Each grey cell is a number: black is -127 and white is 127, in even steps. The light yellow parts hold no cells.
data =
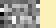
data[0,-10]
-11
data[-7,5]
-24
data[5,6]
17
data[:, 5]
[-24, 40, -30, 32, 85, 53, 19]
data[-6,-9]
61
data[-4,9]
19
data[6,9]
-25
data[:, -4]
[-28, 54, 33, 12, 60, 17, -23]
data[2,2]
49
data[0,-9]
-20
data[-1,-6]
32
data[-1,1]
-13
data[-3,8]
-32
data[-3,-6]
-14
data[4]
[-10, 14, 49, 119, -14, 85, 60, 72, -32, 90]
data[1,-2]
12
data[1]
[-62, 61, -29, 60, 63, 40, 54, -43, 12, 119]
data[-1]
[-48, -13, 11, -19, 32, 19, -23, 10, 14, -25]

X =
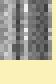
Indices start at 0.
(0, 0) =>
18
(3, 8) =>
-7
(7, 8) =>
-2
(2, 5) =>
15
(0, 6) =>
55
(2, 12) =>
50
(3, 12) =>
21
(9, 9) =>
-33
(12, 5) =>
-18
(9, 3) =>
44
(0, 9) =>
-21
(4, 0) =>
41
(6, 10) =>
-27
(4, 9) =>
-52
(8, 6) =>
47
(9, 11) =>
-62
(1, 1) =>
9
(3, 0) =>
26
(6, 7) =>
-12
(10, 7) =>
-21
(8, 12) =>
9
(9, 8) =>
2
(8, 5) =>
15
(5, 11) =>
-31
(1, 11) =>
-62
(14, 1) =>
54
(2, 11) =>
-64
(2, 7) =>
-7
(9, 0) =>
9
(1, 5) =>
4
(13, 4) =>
-40
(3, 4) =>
-40
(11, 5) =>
-19
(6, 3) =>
-4
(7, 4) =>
-58
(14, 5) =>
35

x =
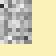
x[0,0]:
98
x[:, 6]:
[21, 45, 71, 22, 0, 64, 62, 24, 65, -50, 5]
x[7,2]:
2
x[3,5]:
28
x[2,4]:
95
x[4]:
[91, 47, 18, 73, 34, 63, 0, 19]
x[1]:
[-79, 94, -9, 30, 76, 110, 45, 44]
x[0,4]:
39
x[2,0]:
71
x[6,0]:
55
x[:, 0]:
[98, -79, 71, 53, 91, 68, 55, 62, 55, 34, 100]
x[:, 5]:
[68, 110, 44, 28, 63, 29, 46, 43, 42, 16, 81]
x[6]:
[55, 7, 77, 75, 95, 46, 62, 38]
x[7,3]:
72
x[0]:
[98, 66, 4, 87, 39, 68, 21, 1]
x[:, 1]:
[66, 94, 10, 27, 47, 4, 7, 13, 8, 73, 66]
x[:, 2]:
[4, -9, 72, 5, 18, 75, 77, 2, 64, 115, 3]
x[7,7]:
-22
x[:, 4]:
[39, 76, 95, 24, 34, 89, 95, -2, 76, -4, 44]
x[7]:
[62, 13, 2, 72, -2, 43, 24, -22]
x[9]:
[34, 73, 115, 16, -4, 16, -50, 68]

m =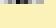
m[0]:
98
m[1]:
70
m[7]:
25
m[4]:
-115

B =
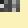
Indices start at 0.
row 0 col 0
-96
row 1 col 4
-37
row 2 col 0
-62
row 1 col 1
-55
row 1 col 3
-5
